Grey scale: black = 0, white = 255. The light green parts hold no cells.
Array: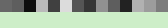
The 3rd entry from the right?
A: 177
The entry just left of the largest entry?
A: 64
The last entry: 124
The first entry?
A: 103

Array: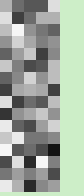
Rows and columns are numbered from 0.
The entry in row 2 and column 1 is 246
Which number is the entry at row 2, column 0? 189
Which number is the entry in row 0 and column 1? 108
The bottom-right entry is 158
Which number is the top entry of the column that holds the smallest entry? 222
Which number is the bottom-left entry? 234
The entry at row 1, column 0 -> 222
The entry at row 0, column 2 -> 87
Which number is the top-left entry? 177
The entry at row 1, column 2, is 108
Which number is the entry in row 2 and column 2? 146
